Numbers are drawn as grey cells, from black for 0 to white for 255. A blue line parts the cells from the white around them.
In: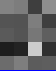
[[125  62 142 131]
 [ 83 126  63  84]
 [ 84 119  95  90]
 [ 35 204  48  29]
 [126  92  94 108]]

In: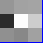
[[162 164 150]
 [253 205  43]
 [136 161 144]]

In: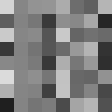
[[134 147 149 172 109  96 181 212]
 [131 119  58 142 136 167  38  94]
 [134 138  85 201 101 113 106 202]
 [131 116  86 107 153 180  51  56]
 [132 122  56 174 119 152  47 136]
 [135 143 118 194 104 101 146 219]
 [133 130  64 195 106 132  72 176]
 [132 117 124  75 165 181  81  31]]

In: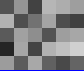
[[149  66 182 173 158  83]
 [ 78 114 164  78  64 178]
 [161 142  83 158 167  90]
 [166  68 178 192 208  37]
 [ 92 168  97  73 100 156]]

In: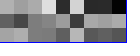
[[159 171 223  44 211  41  42   3 177]
 [ 71 125 133 156  60 168 160 171  97]
 [174 125 123  95 183  88  96  85 164]]

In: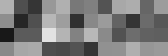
[[ 79  53 152 176 120 128  83 168 173 102 156 178]
 [ 38  80 183 158  48 136 155  99  52 107  87 142]
 [ 91  91 226 180 130 184 138  82 109  97  95  24]
 [167 170  77  73  83  53 145 146 175 150 154 137]]
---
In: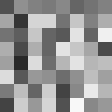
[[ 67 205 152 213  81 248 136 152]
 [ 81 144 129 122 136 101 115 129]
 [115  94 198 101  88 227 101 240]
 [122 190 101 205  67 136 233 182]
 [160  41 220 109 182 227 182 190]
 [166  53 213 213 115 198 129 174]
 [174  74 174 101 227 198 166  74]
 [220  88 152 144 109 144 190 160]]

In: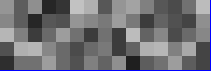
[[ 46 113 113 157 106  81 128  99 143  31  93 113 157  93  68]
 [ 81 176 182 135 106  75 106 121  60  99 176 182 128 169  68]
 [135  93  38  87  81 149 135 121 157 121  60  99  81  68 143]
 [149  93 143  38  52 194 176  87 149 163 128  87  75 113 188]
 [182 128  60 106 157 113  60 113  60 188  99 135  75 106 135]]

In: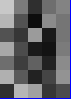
[[ 47 182 161  54  76]
 [ 82  54 155  26 117]
 [110  62  97  34 139]
 [168  76  26  19 123]
 [176  90  34  69 147]
 [182  82  13 139 117]
 [200 123  47 110 131]]

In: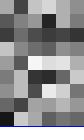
[[ 22 202 169  96 117 103]
 [ 60 109  76  60  68  52]
 [ 88 129 151  36 176 123]
 [103  68 163 157 182 151]
 [123 188  52  44 103 202]
 [143 188  76 234 208 117]
 [157  88 246 221 227 176]
 [169  68 196 214 176 143]
 [196 135 109  96 143 129]]

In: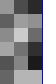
[[ 83 133  26]
 [ 95 157 145]
 [101 181 181]
 [139 203 107]
 [151  76  41]
 [165 114  48]]

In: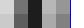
[[202  94  29 170 129]
 [214 115  29 183 150]]

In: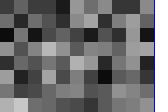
[[ 12 118  20  74  98  66  26  82  47 151  20]
 [ 47 104  82 118  90 177 151  40 118 145  34]
 [ 60  98  60  60  26 151 110 138  54  54 138]
 [110  40 110  82  47 138 163  47 126 157  98]
 [118  66  74 104 126 132  82  90 145 132 110]
 [145  82 132 184 145  90 132 126  98 157 163]
 [157  34  66 163  74 126  66  12  90 104  54]
 [177 199 110 104  82  74  54  90 118 126 145]]
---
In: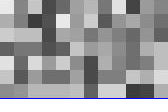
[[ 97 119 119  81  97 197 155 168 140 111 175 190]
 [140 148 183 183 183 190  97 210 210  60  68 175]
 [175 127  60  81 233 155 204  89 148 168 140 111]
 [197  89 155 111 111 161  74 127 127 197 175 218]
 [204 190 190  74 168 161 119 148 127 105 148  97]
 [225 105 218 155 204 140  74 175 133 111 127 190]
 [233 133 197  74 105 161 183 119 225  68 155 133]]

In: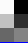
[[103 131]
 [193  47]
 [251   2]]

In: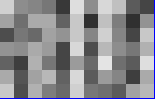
[[ 77 119 105 162 147 200 133 208 133  69 200]
 [ 98  62 177 119  69 155 105 228 111  91 222]
 [147 141 170 155  69 216  77 184 141 119 177]
 [162 111 170 170  98 200  48 192 125  48 147]
 [170  84 162 184  98 216  91 155 133  62 170]
 [200  77 177 125 105 208 119 111  91 162 184]
 [208 141 133 119  56 222 141 216 192  91  69]]

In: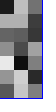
[[ 27 191 114]
 [ 88 198 127]
 [100  94  55]
 [143  75 162]
 [149 206  41]
 [176 176  61]
 [233  15 127]]

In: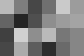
[[ 64 208 142 186 119 134]
 [ 71 171  93  45 106 134]
 [100  37  79 142 156 164]
 [186 126  71 112 202 156]]

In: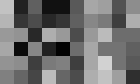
[[128 102  70 187 102  76 174 194 159  47]
 [147 141  62 122 128  62 167 210 115  89]
 [153 147  40 174 153  76 153 187 109 109]
 [167  11 135  33   3 109 167 115 115  96]
 [181  54  76  40  54  96 135 122  62 174]
 [194  33  96  17  17  89 167 159  82 141]]

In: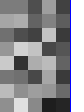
[[112  78  65 195  58]
 [118 112  72 166  58]
 [124 124  78 158  65]
 [143 224 137  30  37]
 [150 210 195  72  85]
 [166 173  99 130  93]
 [187 143 158 150 106]
 [202  50 173 187  99]]
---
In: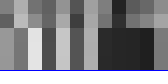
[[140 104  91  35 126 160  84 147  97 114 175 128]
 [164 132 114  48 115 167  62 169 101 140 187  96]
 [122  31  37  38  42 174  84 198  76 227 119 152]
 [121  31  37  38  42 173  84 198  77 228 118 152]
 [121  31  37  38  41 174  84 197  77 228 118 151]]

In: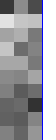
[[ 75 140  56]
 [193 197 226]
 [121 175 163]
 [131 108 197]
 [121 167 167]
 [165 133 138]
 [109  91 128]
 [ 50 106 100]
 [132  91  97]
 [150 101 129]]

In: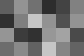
[[129  67  45 113 147  95]
 [147  80 146 198 127  48]
 [ 74 163 151  49  60 149]
 [ 99 133 198  98 138 109]]

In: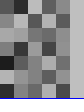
[[191 138  95 188  44  87]
 [191  91 179  87 184 135]
 [191 142 107 118 160 168]
 [191 145  69 155  55 126]
 [191 112 173 130  93  28]
 [191 146  94 130 148 180]
 [191  74 176 105 131  45]]

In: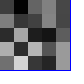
[[ 71 129 100   2  62]
 [ 70 132  65  54 126]
 [ 93  20  29 166  43]
 [154  85 181  44 174]
 [154  37  55 212 112]]

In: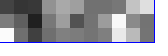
[[223 195 119 113 113 159 169 146  56  53  67]
 [115 138 248 156 115  82 158 120  32  95 124]
 [116 186 233 127 116 124 128 111  64 111 251]]

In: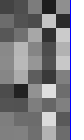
[[143  29 124  78  67]
 [ 43 197  75  82 108]
 [203  49 167 113  87]
 [178  76 133 182 137]
 [200  82 150 185 139]
 [128  57  93 172 134]
 [109 223 146  34  76]
 [128 102 126  82  83]
 [ 89 219 108 109 126]
 [108 179 111 129 128]]
